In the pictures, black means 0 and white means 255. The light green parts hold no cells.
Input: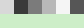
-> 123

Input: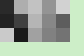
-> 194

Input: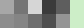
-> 214

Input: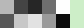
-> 38

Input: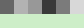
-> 152

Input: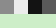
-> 19

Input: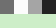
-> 165

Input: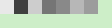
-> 205

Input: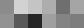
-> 196
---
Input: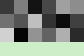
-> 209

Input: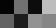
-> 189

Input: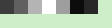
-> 255

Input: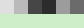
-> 223

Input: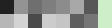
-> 211

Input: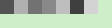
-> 211

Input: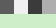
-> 240

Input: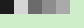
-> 213

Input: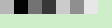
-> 231
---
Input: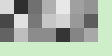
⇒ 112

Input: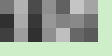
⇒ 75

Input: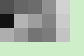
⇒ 108

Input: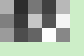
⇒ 119

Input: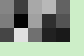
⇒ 168

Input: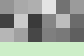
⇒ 175

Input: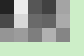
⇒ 86
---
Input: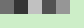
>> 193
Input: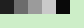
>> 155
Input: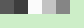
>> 251
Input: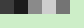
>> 138
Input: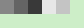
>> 57
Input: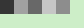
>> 104
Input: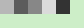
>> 135
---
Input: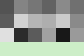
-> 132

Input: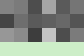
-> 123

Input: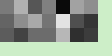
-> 177

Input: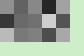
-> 98

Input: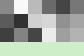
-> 249

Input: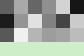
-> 169

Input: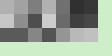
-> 162

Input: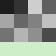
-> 51

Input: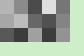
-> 139
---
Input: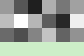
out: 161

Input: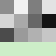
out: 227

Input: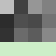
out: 129

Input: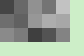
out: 194

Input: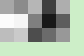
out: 174

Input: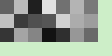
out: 121

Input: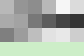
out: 219

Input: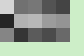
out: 68

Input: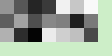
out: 249

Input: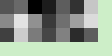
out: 198
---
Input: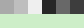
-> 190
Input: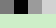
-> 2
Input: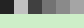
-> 193
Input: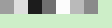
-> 222
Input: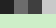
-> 108
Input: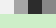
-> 165
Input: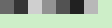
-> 53
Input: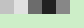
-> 225
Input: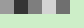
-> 53
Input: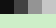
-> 66
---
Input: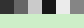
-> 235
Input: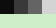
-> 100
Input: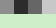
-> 102
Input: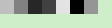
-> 1
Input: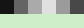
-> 155
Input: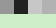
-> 199
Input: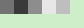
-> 231
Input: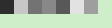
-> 226
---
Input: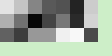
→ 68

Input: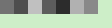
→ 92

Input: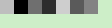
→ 45

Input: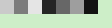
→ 37

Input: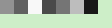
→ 74

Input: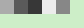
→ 55

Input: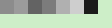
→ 124

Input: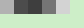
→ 62

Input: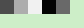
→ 241

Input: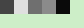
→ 111
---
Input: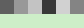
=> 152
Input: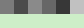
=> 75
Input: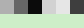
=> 102
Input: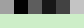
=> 2
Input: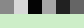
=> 216
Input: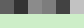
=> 51
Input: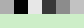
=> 2
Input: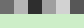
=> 181
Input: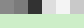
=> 123
